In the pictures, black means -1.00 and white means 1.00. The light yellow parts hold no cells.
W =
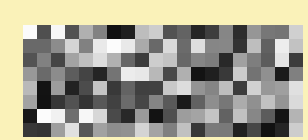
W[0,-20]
0.97
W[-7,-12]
0.33
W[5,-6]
-0.07
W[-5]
[0.19, -0.17, 0.10, -0.27, -0.47, -0.72, -0.09, 0.85, 0.82, 0.44, -0.43, 0.38, -0.85, -0.76, -0.55, 0.60, -0.10, 0.13, -0.80, 0.00]
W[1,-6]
0.06
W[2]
[-0.35, 0.01, -0.46, 0.28, 0.50, 0.73, 0.39, -0.20, -0.53, 0.61, 0.53, -0.19, 0.04, -0.02, -0.69, 0.26, -0.01, -0.28, 0.79, -0.53]
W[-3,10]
-0.30
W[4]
[0.45, -0.85, 0.22, -0.73, -0.40, 0.54, -0.55, -0.22, -0.50, -0.49, 0.57, 0.73, 0.16, 0.04, 0.49, -0.53, 0.64, 0.19, 0.25, 0.76]
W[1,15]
-0.60
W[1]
[-0.18, -0.18, 0.10, 0.67, 0.01, 0.83, 0.98, 0.83, 0.33, -0.18, 0.71, -0.16, 0.74, 0.05, 0.06, -0.60, 0.49, -0.24, 0.86, 0.52]
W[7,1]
-0.59
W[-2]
[-0.81, 0.98, 0.89, -0.14, 0.94, 0.69, -0.42, -0.69, 0.21, -0.85, -0.37, 0.23, 0.29, 0.54, -0.23, 0.51, 0.06, -0.28, -0.84, 0.41]
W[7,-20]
-0.56
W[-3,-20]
0.27
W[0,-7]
-0.51
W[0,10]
-0.36
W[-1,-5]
-0.75
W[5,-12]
-0.45
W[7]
[-0.56, -0.59, 0.24, 0.76, -0.32, 0.26, 0.11, 0.14, 0.66, 0.29, 0.00, 0.51, -0.57, -0.04, -0.05, -0.75, -0.44, -0.87, -0.71, 0.61]
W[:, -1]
[0.63, 0.52, -0.53, 0.00, 0.76, 0.71, 0.41, 0.61]
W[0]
[0.97, -0.38, 0.94, -0.36, 0.38, 0.02, -0.87, -0.76, 0.48, 0.61, -0.36, -0.22, -0.71, -0.51, 0.05, -0.65, 0.18, -0.07, -0.09, 0.63]
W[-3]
[0.27, -0.86, -0.58, -0.36, -0.59, -0.31, -0.49, -0.16, -0.45, 0.04, -0.30, -0.80, -0.24, 0.11, -0.07, 0.35, 0.13, 0.51, 0.16, 0.71]

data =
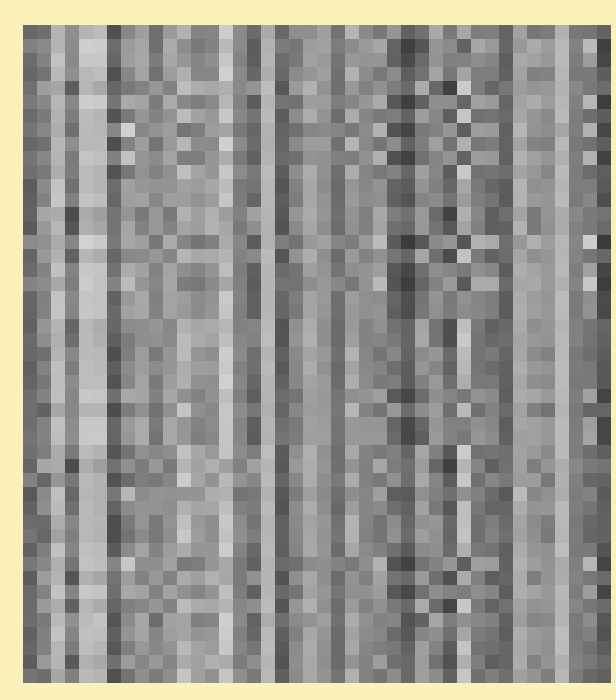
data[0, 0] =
-0.19
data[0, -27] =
0.08
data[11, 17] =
0.43
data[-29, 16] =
-0.27
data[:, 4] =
[0.41, 0.62, 0.56, 0.44, 0.42, 0.61, 0.47, 0.46, 0.44, 0.54, 0.47, 0.47, 0.52, 0.34, 0.37, 0.65, 0.43, 0.56, 0.59, 0.54, 0.55, 0.44, 0.46, 0.46, 0.49, 0.48, 0.57, 0.42, 0.56, 0.57, 0.47, 0.36, 0.45, 0.43, 0.46, 0.44, 0.44, 0.50, 0.52, 0.38, 0.56, 0.43, 0.47, 0.51, 0.48, 0.39, 0.45]
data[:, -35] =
[0.06, 0.21, 0.23, 0.06, -0.05, 0.33, -0.04, 0.63, 0.03, 0.51, -0.07, 0.26, 0.24, 0.17, 0.30, 0.30, 0.06, 0.34, 0.47, 0.20, 0.26, 0.10, -0.03, -0.01, 0.10, 0.05, 0.32, -0.03, 0.21, 0.18, -0.09, 0.13, -0.16, 0.43, 0.09, -0.04, -0.09, 0.10, 0.56, 0.24, 0.32, 0.00, 0.09, 0.16, 0.00, 0.22, -0.10]
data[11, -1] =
-0.30
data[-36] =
[-0.28, 0.08, 0.52, -0.12, 0.47, 0.41, -0.15, 0.26, 0.18, 0.15, 0.15, 0.26, 0.22, 0.31, 0.47, -0.05, -0.09, 0.43, -0.33, 0.02, 0.31, 0.10, -0.17, 0.18, 0.06, 0.15, -0.22, -0.28, 0.16, 0.00, -0.20, 0.30, -0.04, -0.19, -0.27, 0.41, 0.13, 0.16, 0.42, -0.02, -0.02, -0.30]
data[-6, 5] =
0.34
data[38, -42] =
-0.07
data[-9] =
[-0.07, 0.06, 0.37, -0.08, 0.52, 0.48, 0.04, 0.56, 0.12, 0.11, 0.26, -0.05, -0.02, 0.18, 0.32, -0.05, -0.23, 0.41, -0.17, -0.12, 0.10, 0.12, 0.03, -0.05, 0.12, 0.39, -0.36, -0.48, -0.10, 0.03, 0.18, -0.26, 0.25, 0.22, -0.23, 0.39, 0.23, 0.15, 0.34, 0.00, 0.43, -0.47]
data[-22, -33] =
-0.04
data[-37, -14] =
0.25
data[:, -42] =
[-0.19, 0.01, -0.15, -0.19, -0.12, -0.04, -0.16, -0.09, -0.19, -0.09, -0.13, -0.28, -0.25, -0.22, -0.29, 0.09, -0.21, -0.16, 0.03, -0.20, -0.21, -0.23, -0.17, -0.18, -0.24, -0.21, -0.14, -0.13, -0.14, -0.09, -0.12, -0.21, 0.02, -0.30, -0.23, -0.15, -0.08, -0.23, -0.07, -0.27, -0.17, -0.17, -0.15, -0.24, -0.19, -0.27, -0.09]
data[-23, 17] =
0.46
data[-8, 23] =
0.15
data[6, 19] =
0.10
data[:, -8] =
[-0.22, -0.19, -0.26, -0.24, -0.07, -0.21, -0.17, -0.24, -0.22, -0.24, -0.15, -0.27, -0.28, -0.13, -0.23, -0.13, -0.15, -0.27, -0.16, -0.27, -0.28, -0.18, -0.14, -0.20, -0.24, -0.24, -0.26, -0.17, -0.26, -0.24, -0.13, -0.11, -0.05, -0.30, -0.20, -0.17, -0.12, -0.25, -0.23, -0.20, -0.27, -0.11, -0.23, -0.26, -0.19, -0.20, -0.13]
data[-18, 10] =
0.32
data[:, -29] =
[0.04, 0.03, 0.12, 0.06, 0.31, 0.08, 0.19, 0.23, 0.08, 0.18, 0.18, 0.31, 0.23, 0.38, 0.40, 0.01, 0.33, 0.16, 0.08, 0.15, 0.18, 0.33, 0.28, 0.11, 0.23, 0.12, 0.14, 0.07, 0.10, 0.06, 0.20, 0.37, 0.15, 0.36, 0.30, 0.11, 0.12, 0.18, 0.18, 0.39, 0.16, 0.32, 0.04, 0.19, 0.22, 0.38, 0.14]
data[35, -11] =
0.49
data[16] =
[-0.21, 0.19, 0.39, -0.23, 0.43, 0.35, -0.19, 0.06, 0.09, 0.18, 0.05, 0.41, 0.32, 0.33, 0.41, 0.02, 0.08, 0.46, -0.34, 0.15, 0.36, 0.12, -0.16, 0.20, 0.02, 0.14, -0.08, -0.20, 0.30, -0.13, -0.41, 0.52, -0.04, -0.23, -0.15, 0.30, 0.12, 0.18, 0.42, 0.03, -0.08, -0.19]
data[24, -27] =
0.01
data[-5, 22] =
-0.11
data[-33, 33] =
-0.26
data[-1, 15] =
0.11
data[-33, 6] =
-0.08
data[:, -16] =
[0.17, -0.22, -0.23, 0.09, -0.02, -0.31, -0.01, -0.35, 0.10, -0.37, 0.02, -0.22, -0.24, -0.02, -0.13, -0.29, -0.08, -0.31, -0.34, -0.20, -0.25, -0.11, -0.05, 0.06, -0.14, -0.02, -0.30, 0.19, -0.21, -0.17, 0.01, -0.02, 0.14, -0.26, -0.13, 0.10, 0.13, -0.12, -0.36, -0.10, -0.30, -0.05, 0.04, -0.17, -0.06, -0.12, 0.10]
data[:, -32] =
[0.21, 0.34, 0.31, 0.23, 0.01, 0.33, 0.15, 0.23, 0.20, 0.28, 0.13, 0.15, 0.24, -0.04, 0.03, 0.33, 0.05, 0.29, 0.30, 0.28, 0.28, 0.07, 0.08, 0.18, 0.18, 0.23, 0.31, 0.13, 0.31, 0.32, 0.11, -0.04, 0.06, 0.14, 0.11, 0.15, 0.11, 0.22, 0.26, 0.02, 0.29, 0.03, 0.27, 0.24, 0.15, 0.04, 0.11]
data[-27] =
[-0.21, 0.02, 0.54, 0.04, 0.55, 0.52, -0.18, 0.26, 0.30, 0.03, 0.28, 0.19, 0.09, 0.18, 0.54, -0.01, -0.24, 0.42, -0.21, -0.05, 0.29, 0.17, -0.13, 0.19, 0.13, 0.16, -0.25, -0.39, -0.07, 0.12, -0.03, 0.10, 0.06, -0.01, -0.28, 0.36, 0.25, 0.19, 0.46, -0.04, 0.15, -0.43]
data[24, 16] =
-0.13
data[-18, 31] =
-0.06
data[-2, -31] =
0.33
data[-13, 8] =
0.16
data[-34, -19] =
0.15
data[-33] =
[-0.29, 0.19, 0.43, -0.33, 0.37, 0.30, -0.08, 0.30, 0.02, 0.19, 0.03, 0.29, 0.23, 0.40, 0.30, -0.05, 0.12, 0.40, -0.34, 0.08, 0.30, 0.11, -0.15, 0.14, 0.01, 0.28, -0.13, -0.18, 0.19, -0.09, -0.32, 0.28, 0.01, -0.26, -0.23, 0.39, -0.04, 0.14, 0.34, 0.01, -0.05, -0.17]
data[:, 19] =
[0.11, -0.07, -0.05, 0.09, 0.21, -0.11, 0.10, -0.12, 0.08, -0.13, 0.11, 0.02, -0.02, 0.18, 0.08, -0.10, 0.15, -0.09, -0.10, -0.02, -0.05, 0.13, 0.15, 0.08, 0.06, 0.06, -0.09, 0.06, -0.05, -0.03, 0.12, 0.20, 0.07, -0.03, 0.10, 0.08, 0.07, 0.04, -0.12, 0.12, -0.08, 0.18, 0.08, 0.01, 0.10, 0.11, 0.09]

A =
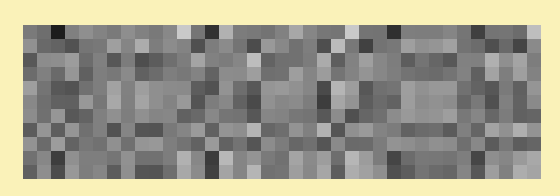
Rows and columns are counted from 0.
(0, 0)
-0.04
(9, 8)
-0.11
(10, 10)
-0.14
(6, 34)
-0.03
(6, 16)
-0.32
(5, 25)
-0.16
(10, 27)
-0.27
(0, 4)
0.12
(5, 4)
0.19
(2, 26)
-0.02
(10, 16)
0.42
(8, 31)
-0.13
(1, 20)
-0.01
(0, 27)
-0.01
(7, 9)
-0.34
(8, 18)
-0.03
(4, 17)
0.17
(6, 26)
0.10
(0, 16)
-0.05
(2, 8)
-0.39
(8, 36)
-0.21
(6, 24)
-0.20
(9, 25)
-0.03
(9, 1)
0.06
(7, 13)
-0.24
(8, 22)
0.08
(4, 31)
-0.11
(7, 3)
0.17
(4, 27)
0.24
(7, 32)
-0.21
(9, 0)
-0.11
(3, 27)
-0.10
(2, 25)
0.06
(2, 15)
0.05
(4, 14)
0.15
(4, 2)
-0.31
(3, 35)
0.25
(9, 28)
-0.06
